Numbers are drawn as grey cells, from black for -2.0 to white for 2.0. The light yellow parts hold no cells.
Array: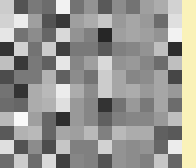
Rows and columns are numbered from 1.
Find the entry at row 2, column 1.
1.3
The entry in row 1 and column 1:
1.2
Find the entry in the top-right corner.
1.3
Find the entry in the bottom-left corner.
-0.3
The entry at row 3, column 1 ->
1.6
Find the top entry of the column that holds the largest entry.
-0.7
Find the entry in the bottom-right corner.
-0.4
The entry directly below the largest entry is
0.8
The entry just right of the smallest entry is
0.5
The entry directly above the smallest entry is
1.1
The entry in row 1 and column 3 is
-0.1
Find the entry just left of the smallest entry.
0.0
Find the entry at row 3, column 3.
0.2
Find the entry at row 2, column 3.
0.5
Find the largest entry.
1.9
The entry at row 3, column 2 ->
-0.2
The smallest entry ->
-1.4
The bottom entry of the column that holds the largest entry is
1.2
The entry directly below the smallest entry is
-0.6
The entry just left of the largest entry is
0.9
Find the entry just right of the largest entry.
0.5

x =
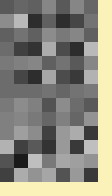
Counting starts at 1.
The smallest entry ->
-1.6
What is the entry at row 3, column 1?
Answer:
-0.5
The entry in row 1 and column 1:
-0.6
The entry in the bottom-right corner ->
-1.1
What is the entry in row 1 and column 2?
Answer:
-0.4
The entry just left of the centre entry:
-0.3
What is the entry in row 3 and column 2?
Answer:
-0.2
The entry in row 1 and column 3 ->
-0.5
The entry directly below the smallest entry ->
0.7
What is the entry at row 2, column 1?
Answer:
0.2
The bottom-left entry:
-1.0
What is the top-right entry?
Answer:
-0.4
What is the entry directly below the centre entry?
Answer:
-0.7
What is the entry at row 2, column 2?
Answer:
0.9
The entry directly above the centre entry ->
0.6

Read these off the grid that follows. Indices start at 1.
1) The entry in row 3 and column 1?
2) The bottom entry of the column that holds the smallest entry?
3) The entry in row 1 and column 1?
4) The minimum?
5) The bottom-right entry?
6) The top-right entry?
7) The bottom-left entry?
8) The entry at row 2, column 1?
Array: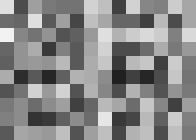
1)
1.8
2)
-0.9
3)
1.5
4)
-1.5
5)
-0.1
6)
0.6
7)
-0.6
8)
-0.3

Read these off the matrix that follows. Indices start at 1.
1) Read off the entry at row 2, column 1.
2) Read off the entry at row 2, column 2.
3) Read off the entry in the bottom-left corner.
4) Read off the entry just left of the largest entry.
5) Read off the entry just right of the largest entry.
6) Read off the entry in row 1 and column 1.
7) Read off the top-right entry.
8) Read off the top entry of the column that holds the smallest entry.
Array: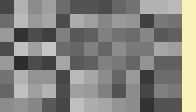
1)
-0.3
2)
0.9
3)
0.2
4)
0.5
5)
-0.3
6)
-0.9
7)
0.9
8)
0.8

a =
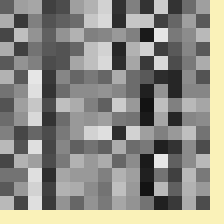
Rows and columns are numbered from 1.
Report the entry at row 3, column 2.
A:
1.0
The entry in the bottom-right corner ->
-0.8
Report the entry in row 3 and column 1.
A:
-0.9
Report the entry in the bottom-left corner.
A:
0.9
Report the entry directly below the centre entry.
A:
0.5
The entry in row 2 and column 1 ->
0.7
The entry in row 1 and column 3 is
0.6
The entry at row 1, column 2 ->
0.5
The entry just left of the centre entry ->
0.0
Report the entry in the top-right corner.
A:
0.5
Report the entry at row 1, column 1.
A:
-0.5
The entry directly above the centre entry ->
0.3
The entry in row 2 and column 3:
0.0
